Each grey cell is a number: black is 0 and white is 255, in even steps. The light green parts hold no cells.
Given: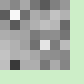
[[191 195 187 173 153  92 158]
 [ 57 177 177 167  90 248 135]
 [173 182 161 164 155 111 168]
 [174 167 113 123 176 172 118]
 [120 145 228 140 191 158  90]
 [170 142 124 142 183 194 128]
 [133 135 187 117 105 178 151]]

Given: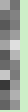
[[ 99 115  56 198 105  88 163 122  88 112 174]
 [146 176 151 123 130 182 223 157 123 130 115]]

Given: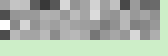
[[ 76 254  78 161]
 [184 136 150 196]
 [165 213 153 193]
 [164 146 154  93]
 [185 169 178  56]
 [139 159 174  87]
 [178 176 151 215]
 [184 162 187 147]
 [169 158 165 164]
 [118 155 219 210]
 [151 124 154 160]
 [166 145 148 193]
 [151 184 182  72]
 [215 129 153 155]
 [141 135 165 103]
 [174 152 145 106]]

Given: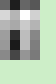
[[137 153 158 182 215 103]
 [ 70  26  47 169 181  30]
 [149 187 189 202 254 102]
 [122 126 135 180 209  87]]

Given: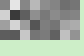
[[ 93 159 209 132]
 [ 90 212  58 229]
 [199 157  95 134]
 [117  85 143 184]
 [123 126 121 141]
 [ 97 117 139 132]
 [192 165 128 111]
 [147 172 132 117]]

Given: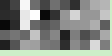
[[ 31 101   8  43  39]
 [ 84 117  42  48  67]
 [163 104 235 231 247]
 [159 195 103 254 109]
 [121 104  82   9  68]
 [115 134  99  49 112]
 [ 45  31 145 150  83]
 [138 126 149 212  47]
 [108  77 151 151 139]
 [217 106 174 151 172]
 [125 169  93 197 181]]

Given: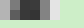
[[180 180]
 [ 93 123]
 [ 57  57]
 [ 52  59]
 [131 131]
 [228 228]]

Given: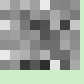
[[134 232 142 155 222 129 196]
 [146 186 144 159 169 141 156]
 [ 56 175 162 139 120 109 185]
 [ 85 142 130 147  67 151 159]
 [ 46 178 111  85  82 135 233]
 [228 111 111 106 175 169 133]
 [ 90 109 166 153  63 143 131]
 [169 155 141 138 198 122 145]]
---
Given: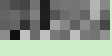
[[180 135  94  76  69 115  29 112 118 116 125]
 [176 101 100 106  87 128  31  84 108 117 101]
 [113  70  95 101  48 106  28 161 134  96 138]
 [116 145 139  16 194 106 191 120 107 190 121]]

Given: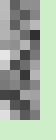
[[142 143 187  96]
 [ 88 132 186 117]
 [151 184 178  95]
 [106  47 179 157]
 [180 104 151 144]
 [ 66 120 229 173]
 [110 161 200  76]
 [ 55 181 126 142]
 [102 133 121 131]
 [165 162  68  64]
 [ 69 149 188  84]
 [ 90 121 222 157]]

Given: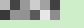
[[162  65 186  68 153 205]
 [231 141  56 148 146  90]]

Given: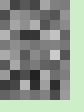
[[128 124 153  67  88  70 165]
 [ 86 147  77 148 138 118 100]
 [118 138 110 165 143 175  84]
 [194  99 179 111  52  53 168]
 [130 119 121 142 130 117 128]
 [203  84 170 149  88 138 115]
 [ 92 134  88 167 107 123  98]
 [111 126 154  52  77  34 175]
 [ 45 148  58  70 182  45 159]
 [ 76 154  99 112 128 113 129]]

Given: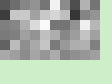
[[178 116  87 110 134 147 117 242 139  78]
 [132 148  61 199 201 161 200 214 191  54]
 [239 182 127 134 175 218 249 118 116 147]
 [195 161 122 127 160 148 191 173 135 157]
 [177 128  98 187 143 169 197 122 153 174]
 [151 159 168 158 140 165 150 171 133 144]]

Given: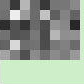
[[119 136 117  57 182 105  56 118]
 [131  99 112 237 155 107 194  95]
 [136  39  46  82  53 105  77 148]
 [143 145 113  82  87 120  74 182]
 [129 107 100 216 110 114  77 120]
 [125 152 163 127  80 139 111 139]]

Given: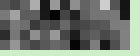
[[ 84  20  87  71  99 173  23 153  41 143  99 116 206]
 [120  22 121 162  92  95  24   5  69  31  96 116 118]
 [124 126  77 122 110  58  78  68 104  63  72  83  88]
 [ 91 129  44 119  66 143  92 152  69  27  81  94  73]
 [ 79 129  96 149  91  71  88 104  94   5  55 125  23]]
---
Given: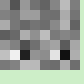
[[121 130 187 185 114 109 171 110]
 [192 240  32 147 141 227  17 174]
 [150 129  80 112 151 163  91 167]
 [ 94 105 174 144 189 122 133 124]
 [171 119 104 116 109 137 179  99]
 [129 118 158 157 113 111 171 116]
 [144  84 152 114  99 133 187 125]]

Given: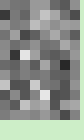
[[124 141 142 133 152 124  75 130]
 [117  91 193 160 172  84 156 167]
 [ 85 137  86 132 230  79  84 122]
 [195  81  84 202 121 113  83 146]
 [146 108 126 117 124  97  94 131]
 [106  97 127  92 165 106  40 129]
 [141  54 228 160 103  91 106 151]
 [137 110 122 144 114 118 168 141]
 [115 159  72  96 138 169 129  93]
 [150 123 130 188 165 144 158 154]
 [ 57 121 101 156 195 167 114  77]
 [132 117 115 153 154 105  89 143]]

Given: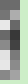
[[136 163]
 [231 139]
 [226 122]
 [138  66]
 [105  56]
 [232 104]
 [117 173]
 [107 108]]

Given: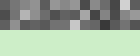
[[ 95 144  91  98  89 114 114 199 110 102  57  90 115  84]
 [ 77 116 180 143 109  80  98  92 166  69 132  75 135 153]
 [ 96 118 134 146  92 150 136 150  75 138 108  71 209  93]]

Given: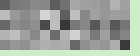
[[136 151 145 164 176 170 173 103 144 156 150 173  58]
 [179 191 161 136 181 108 180 209 161 121 160 110 131]
 [103 141 134 143  74 190  56 120 136  88 143  88 117]
 [187 152 139 151 212 188  94 191 135 161 151 159 156]
 [ 95 120 124 137 135  93 113 166 160 158 150 178 160]]

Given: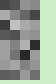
[[ 93  99 153 110]
 [153 166 130 148]
 [160 115  40 156]
 [160 130 178  44]
 [ 87  80 152 145]
 [ 59 193 170 158]
 [171 134 102  69]
 [ 71  83 146 137]]

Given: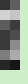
[[ 38  22]
 [125 171]
 [ 58 139]
 [ 58  76]
 [ 92  60]
 [209 197]
 [ 52  94]]
